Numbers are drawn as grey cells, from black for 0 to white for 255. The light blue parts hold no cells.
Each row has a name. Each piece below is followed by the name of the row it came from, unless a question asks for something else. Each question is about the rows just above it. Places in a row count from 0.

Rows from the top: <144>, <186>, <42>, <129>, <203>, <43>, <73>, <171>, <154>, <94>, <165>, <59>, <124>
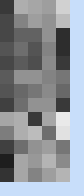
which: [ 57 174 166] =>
<144>
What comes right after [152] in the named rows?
[180]
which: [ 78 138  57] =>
<203>

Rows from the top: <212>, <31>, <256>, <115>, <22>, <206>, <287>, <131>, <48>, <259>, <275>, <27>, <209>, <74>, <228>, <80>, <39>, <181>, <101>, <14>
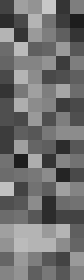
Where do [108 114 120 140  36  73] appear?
<209>
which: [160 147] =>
<212>
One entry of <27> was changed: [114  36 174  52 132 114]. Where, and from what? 1, [29]
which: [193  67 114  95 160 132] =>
<74>
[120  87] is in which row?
<14>
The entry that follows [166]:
[108]
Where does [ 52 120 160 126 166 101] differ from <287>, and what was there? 5, [108]

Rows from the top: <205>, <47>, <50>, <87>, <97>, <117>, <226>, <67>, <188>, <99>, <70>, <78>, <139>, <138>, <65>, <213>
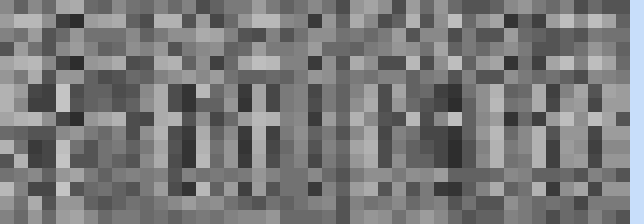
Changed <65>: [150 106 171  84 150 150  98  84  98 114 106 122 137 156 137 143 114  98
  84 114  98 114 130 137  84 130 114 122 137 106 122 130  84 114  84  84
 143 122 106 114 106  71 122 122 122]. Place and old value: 1, [114]
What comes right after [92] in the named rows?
[130]
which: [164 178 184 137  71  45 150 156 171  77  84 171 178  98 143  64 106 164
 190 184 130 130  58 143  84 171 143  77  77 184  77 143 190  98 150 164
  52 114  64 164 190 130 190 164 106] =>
<97>
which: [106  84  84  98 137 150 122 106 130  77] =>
<205>
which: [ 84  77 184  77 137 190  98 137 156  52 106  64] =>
<188>
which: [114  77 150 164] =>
<205>

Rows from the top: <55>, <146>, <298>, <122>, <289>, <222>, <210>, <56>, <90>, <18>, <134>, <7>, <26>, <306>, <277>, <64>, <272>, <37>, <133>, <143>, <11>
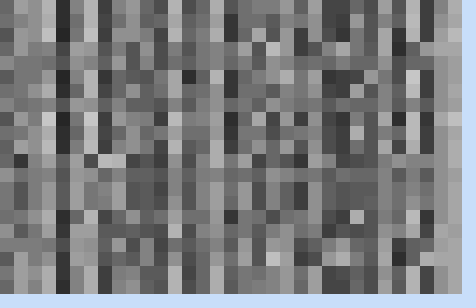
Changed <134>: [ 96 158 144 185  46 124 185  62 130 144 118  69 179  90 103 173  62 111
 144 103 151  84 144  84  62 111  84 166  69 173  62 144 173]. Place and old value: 23, [77]
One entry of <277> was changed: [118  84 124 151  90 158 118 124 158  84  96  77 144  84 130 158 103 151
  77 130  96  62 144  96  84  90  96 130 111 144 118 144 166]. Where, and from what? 10, [90]
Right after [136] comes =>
[118]
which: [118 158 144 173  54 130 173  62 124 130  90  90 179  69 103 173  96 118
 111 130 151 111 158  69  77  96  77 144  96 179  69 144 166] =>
<143>

